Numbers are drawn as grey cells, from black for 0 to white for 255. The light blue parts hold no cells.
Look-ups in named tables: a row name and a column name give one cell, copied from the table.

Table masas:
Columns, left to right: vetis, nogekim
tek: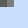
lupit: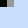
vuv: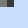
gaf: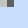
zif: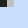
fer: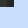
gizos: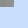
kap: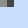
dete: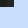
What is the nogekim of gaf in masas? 96
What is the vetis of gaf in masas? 196
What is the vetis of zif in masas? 32
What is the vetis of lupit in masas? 10
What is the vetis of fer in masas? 50
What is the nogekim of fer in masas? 37
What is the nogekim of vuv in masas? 56
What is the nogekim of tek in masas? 125
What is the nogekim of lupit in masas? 154
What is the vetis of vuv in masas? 121
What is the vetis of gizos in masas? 139
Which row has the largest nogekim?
zif

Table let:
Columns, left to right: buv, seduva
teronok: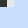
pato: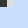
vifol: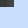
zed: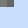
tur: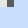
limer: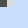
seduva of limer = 219
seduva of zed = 101
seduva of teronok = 232
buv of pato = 54
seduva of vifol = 68
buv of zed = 122
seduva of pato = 222
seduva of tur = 92
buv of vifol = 59
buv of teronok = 50
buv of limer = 78
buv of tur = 230

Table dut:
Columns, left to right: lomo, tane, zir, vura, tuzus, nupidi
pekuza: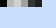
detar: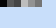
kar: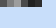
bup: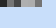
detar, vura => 189
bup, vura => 175
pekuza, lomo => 6
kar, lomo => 83
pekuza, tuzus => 54
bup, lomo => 39
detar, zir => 69
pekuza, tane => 185
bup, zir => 71
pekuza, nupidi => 31
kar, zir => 157
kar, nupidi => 45
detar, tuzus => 146
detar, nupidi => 117
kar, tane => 127
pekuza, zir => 208
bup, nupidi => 116

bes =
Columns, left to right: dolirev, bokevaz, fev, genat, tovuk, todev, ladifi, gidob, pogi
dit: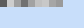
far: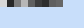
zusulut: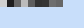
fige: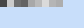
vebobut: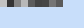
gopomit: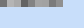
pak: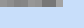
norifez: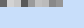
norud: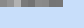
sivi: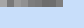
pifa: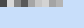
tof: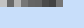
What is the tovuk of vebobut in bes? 92
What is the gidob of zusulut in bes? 110
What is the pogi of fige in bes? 173
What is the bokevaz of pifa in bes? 216
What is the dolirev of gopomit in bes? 116
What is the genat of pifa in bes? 89
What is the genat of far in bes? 183
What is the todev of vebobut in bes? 67
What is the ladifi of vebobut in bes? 70
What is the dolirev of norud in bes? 138
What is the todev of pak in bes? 147
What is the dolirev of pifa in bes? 73
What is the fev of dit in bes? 159
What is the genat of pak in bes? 134
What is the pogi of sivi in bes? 126
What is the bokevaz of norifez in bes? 211

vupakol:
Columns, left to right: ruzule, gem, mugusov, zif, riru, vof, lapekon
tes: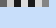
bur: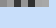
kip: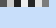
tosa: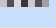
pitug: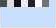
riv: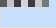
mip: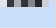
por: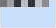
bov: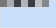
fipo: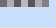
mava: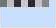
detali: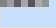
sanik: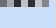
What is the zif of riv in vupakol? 213
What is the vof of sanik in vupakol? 199
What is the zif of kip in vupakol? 237
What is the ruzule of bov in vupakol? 120
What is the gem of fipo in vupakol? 174
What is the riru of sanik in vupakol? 47
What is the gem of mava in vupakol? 191
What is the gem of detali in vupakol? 158
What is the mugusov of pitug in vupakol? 18
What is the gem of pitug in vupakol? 221
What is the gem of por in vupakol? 160
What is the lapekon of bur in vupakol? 168
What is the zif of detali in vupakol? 166
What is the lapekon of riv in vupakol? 120

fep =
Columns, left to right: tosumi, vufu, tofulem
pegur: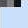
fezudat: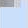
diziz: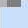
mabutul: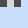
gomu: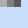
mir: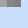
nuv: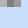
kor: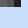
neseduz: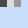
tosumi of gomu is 173
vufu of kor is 84
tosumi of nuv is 179
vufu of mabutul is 216
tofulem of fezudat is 205
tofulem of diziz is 126
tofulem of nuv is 154
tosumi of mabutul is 74
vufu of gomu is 126
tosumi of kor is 97
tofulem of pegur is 19
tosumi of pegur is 82
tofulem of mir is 126
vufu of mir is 132
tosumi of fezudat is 151
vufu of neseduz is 219
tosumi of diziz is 180
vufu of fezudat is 164
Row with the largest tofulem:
fezudat

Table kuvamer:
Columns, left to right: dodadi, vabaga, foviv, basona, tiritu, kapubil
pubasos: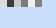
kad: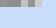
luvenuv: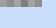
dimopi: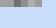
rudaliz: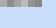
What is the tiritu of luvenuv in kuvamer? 163
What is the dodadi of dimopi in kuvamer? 162
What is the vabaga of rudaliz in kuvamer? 142
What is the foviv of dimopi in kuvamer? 113
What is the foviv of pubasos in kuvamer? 202
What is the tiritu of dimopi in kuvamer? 176
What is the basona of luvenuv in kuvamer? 126
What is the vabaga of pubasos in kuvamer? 61

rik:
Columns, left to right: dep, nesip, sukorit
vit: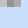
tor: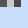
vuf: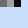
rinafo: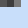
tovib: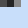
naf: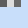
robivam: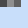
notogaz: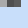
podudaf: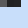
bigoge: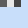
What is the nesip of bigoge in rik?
231
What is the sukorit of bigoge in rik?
69
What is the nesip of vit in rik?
146
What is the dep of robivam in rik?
72
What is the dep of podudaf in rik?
90
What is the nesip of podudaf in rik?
33
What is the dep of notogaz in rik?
170
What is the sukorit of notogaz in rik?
91
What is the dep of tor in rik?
85
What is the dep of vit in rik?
194
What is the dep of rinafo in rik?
85
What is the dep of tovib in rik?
76
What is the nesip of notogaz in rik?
79
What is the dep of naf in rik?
93
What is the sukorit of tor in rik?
72
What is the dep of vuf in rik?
107
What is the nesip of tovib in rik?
36
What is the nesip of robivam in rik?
143
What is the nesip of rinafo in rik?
61
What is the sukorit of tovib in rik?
136
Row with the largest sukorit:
vit

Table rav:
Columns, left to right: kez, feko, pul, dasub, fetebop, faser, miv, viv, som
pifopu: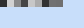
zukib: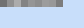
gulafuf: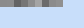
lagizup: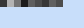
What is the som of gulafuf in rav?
144
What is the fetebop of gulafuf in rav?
141
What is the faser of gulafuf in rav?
164
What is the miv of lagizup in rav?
55
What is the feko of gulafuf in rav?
140
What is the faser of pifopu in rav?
171
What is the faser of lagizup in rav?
75
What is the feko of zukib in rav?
145
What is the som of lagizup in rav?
76
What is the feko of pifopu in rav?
210

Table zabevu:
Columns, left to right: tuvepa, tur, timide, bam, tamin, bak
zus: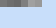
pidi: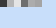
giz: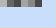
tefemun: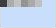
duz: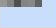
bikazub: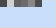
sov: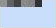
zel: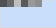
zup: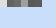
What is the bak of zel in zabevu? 142
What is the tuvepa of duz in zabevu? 150
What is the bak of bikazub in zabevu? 77
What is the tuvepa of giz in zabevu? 182
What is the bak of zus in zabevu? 152
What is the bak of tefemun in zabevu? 192
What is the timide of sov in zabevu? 67
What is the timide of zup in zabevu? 106
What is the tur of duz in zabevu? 131
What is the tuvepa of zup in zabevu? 223
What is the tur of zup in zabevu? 98
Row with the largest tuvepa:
zup

